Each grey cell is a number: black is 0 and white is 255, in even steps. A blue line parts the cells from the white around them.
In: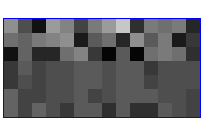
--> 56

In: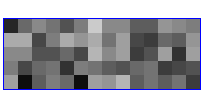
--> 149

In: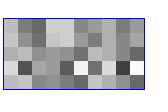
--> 165

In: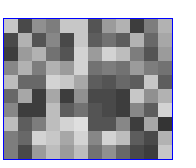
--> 167

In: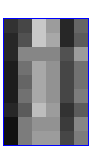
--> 91
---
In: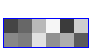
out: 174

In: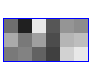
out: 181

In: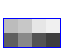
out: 83

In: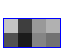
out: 133

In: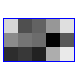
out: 3

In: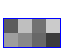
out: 104

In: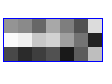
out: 115
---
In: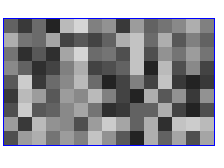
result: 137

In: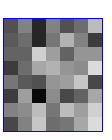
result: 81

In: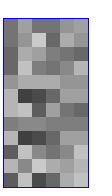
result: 116

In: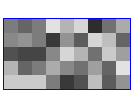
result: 45

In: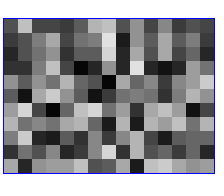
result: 59

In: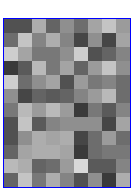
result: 164

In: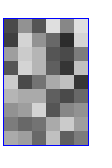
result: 223
